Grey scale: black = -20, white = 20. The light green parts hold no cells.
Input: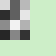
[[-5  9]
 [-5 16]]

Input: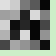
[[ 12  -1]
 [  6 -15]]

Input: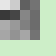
[[12 -5]
 [-9  1]]

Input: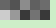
[[ -7   2]
 [  4 -11]]

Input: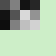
[[  0 -17]
 [ -7  14]]

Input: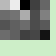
[[ 17 -20]
 [ -2   7]]
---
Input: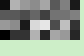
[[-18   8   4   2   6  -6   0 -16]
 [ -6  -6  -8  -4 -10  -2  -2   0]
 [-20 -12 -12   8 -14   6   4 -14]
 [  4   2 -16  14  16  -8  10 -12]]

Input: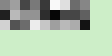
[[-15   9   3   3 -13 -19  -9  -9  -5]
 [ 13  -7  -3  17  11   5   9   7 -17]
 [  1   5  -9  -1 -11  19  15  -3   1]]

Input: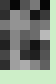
[[-13   5   7   1  -5]
 [ -1   3   3  -3  -1]
 [-13   3  -1 -17 -11]
 [-11   1  -5  -3   9]
 [-11 -19  -7  -1 -19]
 [-15   1  -9 -17  -9]
 [ -9   5 -13 -15  -7]]

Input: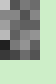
[[-15  -1   3  -5]
 [  9  -5   1   3]
 [ 11  -7  -1  -3]
 [-11  -9  -3  -7]
 [  5  -3  -5  -5]
 [  1   1  -7   1]]

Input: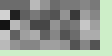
[[ 11  -5   5   7  -5   1  -7  -3   7   7]
 [-17   9   3  -9  -9   3  -3  -1  11   5]
 [  9   3   1   1   5   5   3  -7   1  -7]
 [ -3  -3  -3   9   3  -3  -1  -1   1  -1]
 [ 13 -15  -5  -1  -5  -7   3 -11   5   1]]

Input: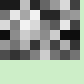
[[ 14   0  18  14   0  -6  16 -10]
 [-18   2  12   8   2  12 -18 -18]
 [-16 -16  10 -14  -4   4  14 -10]
 [  4  -2   8 -12   6 -10   8 -12]
 [ -2  16   6  18 -14 -14   2   4]
 [ -8 -12  -8   0  12  -2  -8  -2]]

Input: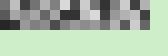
[[-14 -12   4   0   2  -8   0   4   2   4  -2   8  -6  12  -4]
 [ -6   6   2   6  -4   6 -12 -12  10  14 -10   4   8  10 -10]
 [ -2  10 -10  -2   8   0  14  -8  12  -2 -12   0  12 -10   8]]

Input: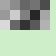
[[  4  12   0 -14   6]
 [  6   2  -4  -2  -8]
 [ 14  -4 -12  -6   8]]
